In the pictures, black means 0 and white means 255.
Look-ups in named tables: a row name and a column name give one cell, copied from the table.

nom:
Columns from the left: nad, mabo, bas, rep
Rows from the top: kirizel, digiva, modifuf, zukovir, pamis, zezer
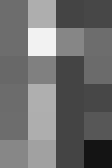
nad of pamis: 109
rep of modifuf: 107
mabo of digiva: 242
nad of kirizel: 109
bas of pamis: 68
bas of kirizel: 68
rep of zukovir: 71
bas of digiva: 134
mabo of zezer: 161
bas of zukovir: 68
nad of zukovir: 108
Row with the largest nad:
zezer

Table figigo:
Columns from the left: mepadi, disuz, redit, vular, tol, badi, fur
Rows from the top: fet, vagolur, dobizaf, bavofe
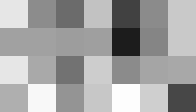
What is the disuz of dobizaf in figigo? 169
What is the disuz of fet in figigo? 140
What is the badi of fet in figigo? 139
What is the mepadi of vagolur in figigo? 161
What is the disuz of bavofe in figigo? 248
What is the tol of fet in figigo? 65
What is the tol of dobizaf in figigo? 139
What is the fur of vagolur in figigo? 201
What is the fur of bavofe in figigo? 71
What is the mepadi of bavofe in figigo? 175
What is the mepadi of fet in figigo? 230
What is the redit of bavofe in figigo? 148
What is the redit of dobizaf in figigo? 114
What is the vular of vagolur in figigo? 159
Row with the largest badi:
bavofe

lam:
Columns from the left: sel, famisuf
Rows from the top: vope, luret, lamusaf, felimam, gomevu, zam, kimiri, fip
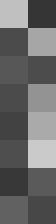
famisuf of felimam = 147
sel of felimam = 75
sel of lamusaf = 87
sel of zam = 78
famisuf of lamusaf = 76
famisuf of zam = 202
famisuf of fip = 71
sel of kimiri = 56
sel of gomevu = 66
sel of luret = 75
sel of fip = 97
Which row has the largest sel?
vope

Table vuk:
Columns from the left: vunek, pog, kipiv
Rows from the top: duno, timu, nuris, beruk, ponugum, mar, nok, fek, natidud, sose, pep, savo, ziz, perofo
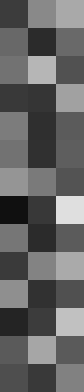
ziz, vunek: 90
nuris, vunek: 114
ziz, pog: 166
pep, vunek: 143
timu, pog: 43
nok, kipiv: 83
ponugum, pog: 47
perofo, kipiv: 129
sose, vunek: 58
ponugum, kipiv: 91
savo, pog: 60
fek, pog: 56
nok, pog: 122
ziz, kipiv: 90
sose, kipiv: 170
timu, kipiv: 105
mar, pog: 48
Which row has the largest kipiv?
fek

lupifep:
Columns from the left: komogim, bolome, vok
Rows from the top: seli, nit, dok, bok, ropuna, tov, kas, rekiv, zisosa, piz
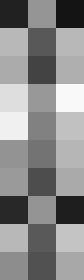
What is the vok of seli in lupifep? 20
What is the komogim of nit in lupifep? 184
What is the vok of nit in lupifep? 184
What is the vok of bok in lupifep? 249
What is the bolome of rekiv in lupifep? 148
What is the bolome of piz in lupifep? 81
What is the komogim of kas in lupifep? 154
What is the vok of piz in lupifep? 168
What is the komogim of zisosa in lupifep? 184
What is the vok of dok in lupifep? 175
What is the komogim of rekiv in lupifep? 40
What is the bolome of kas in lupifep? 77
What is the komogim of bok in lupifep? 222
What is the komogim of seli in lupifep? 33
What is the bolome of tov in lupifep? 115
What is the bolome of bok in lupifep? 152
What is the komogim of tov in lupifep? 147
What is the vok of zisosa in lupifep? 196
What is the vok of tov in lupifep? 182

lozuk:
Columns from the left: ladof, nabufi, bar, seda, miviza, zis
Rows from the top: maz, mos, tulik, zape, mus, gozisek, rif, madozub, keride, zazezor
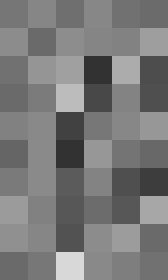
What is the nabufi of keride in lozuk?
134
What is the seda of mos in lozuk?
133
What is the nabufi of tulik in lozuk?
149
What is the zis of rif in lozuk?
61
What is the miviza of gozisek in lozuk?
116
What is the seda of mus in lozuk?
119
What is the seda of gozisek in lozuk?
151
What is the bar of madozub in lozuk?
87
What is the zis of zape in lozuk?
79
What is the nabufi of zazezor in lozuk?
119
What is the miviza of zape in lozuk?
131
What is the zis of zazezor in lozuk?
113
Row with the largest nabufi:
tulik

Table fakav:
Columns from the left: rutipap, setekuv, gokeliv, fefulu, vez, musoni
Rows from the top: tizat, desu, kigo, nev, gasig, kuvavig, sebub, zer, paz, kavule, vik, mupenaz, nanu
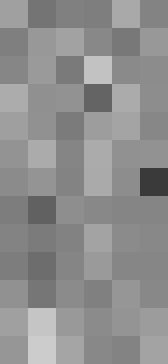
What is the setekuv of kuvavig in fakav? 171
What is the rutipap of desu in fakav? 127
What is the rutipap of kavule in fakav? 125
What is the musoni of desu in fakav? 152
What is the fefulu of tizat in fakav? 126
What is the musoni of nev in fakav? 141
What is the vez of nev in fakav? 171
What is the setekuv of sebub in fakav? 148
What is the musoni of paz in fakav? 136
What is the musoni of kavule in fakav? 134
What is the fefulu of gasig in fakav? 157
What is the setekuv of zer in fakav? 97
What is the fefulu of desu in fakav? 136
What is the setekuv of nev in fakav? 144

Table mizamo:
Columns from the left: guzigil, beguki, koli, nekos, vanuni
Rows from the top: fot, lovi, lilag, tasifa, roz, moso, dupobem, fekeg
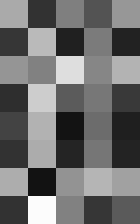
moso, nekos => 118
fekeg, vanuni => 90
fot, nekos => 83
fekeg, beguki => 252
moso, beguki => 172
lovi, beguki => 186
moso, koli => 36
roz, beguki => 178
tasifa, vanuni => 57
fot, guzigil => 170
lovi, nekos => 123
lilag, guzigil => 149
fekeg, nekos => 54
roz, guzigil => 67
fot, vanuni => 151
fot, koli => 127
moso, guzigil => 50

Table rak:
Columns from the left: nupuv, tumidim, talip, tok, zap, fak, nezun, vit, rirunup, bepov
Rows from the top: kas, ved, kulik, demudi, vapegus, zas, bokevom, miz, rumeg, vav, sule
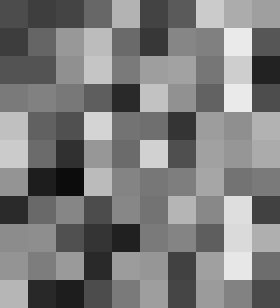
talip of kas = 68
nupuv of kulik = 83
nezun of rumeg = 132
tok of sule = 76
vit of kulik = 118
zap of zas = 107
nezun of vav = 65
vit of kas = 203
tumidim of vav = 125
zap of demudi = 41
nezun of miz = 181
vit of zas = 161
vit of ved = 128
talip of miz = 134
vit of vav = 160
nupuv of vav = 148
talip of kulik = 144
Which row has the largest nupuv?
zas

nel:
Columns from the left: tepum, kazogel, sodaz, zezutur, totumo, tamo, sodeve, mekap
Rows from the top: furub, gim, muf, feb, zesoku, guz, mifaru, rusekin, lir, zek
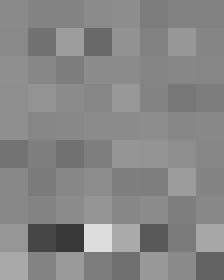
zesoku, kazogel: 134
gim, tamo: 129
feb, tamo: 131
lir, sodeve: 123
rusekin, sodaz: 140
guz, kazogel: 127
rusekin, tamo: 140
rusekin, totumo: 135
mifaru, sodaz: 135
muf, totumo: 139
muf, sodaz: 125
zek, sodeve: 138
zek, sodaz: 154
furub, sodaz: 132
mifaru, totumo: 127
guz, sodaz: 113
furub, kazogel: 132
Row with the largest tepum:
zek

